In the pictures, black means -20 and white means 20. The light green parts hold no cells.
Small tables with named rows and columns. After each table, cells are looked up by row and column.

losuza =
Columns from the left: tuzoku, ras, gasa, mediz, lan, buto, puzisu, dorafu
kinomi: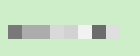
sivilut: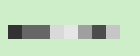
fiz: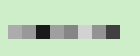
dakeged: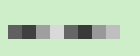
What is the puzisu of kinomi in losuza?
-3
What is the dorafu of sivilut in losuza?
11
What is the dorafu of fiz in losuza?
-10
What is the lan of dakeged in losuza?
-4
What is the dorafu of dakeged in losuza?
10
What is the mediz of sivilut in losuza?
14
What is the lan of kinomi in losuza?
13
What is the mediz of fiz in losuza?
5
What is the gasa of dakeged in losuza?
5

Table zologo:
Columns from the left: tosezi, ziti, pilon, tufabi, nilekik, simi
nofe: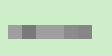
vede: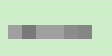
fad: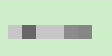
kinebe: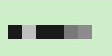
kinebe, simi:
2
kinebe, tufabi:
-16
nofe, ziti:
-1
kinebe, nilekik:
-1
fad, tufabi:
11
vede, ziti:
-1
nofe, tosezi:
5
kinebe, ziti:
10
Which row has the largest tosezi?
fad

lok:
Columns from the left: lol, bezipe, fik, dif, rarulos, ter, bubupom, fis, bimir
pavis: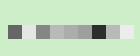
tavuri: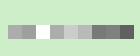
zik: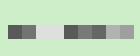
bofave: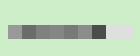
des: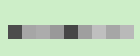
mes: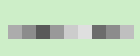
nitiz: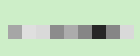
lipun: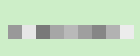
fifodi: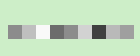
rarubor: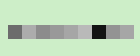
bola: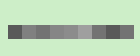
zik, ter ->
-1
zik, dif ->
15
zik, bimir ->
5
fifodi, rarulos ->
2
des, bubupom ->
10
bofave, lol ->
4
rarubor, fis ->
3
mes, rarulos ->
12
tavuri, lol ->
7
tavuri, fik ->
20
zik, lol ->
-6
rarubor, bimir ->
6
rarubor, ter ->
9
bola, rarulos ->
2
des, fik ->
7
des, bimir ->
9
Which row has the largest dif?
zik

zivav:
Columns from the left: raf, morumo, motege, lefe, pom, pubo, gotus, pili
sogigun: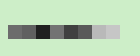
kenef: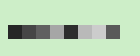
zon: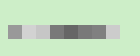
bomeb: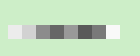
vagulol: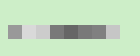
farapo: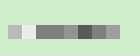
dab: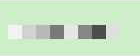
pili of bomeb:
19
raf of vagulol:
4
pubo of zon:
-1
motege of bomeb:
2
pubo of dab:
1
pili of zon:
12

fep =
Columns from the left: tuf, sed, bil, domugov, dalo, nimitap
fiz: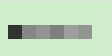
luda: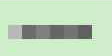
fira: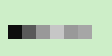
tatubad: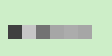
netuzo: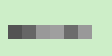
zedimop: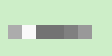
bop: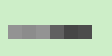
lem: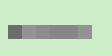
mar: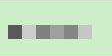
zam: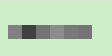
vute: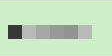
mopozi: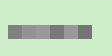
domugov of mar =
5
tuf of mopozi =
0
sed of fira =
-6
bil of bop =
3
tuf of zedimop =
7
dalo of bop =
-9
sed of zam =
-10
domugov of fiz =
0
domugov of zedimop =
-2
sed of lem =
3
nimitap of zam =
-2
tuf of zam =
0
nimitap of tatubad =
6
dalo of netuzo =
-3
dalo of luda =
-2
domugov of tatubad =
6
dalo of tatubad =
7
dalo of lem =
1
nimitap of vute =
9
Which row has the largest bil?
vute

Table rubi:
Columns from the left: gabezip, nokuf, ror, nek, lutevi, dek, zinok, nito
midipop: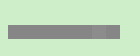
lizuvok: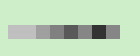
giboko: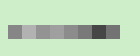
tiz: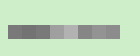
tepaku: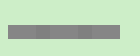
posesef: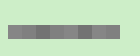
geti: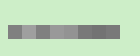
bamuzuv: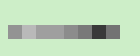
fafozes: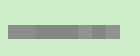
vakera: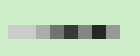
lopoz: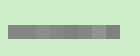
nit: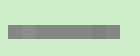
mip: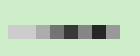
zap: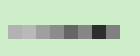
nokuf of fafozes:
2
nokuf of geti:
5
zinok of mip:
-14
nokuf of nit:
2
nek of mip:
-2
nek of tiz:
5
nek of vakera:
-2
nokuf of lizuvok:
10
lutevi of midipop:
1
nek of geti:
4

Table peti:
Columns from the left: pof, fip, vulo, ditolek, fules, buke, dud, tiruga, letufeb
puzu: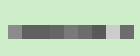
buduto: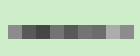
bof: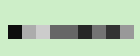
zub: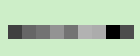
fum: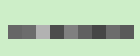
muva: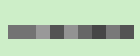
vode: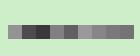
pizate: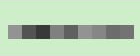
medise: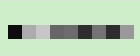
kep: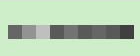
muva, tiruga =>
-1
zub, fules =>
-2
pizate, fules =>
-5
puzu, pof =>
2
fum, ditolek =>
-8
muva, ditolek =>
-7
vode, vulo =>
-11
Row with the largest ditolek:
zub

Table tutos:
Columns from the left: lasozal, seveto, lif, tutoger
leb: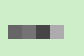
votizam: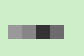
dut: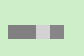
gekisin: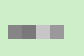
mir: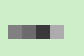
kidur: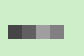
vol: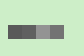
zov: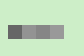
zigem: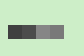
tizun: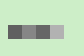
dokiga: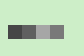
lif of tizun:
-4
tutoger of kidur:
0
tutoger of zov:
4
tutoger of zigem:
-1
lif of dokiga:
6
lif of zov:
1
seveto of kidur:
-5
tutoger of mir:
7
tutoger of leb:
7
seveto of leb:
-2
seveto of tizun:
1
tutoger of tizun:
8
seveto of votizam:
1
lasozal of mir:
0
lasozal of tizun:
-5
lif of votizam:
-12
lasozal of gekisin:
1
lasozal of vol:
-6
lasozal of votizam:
4

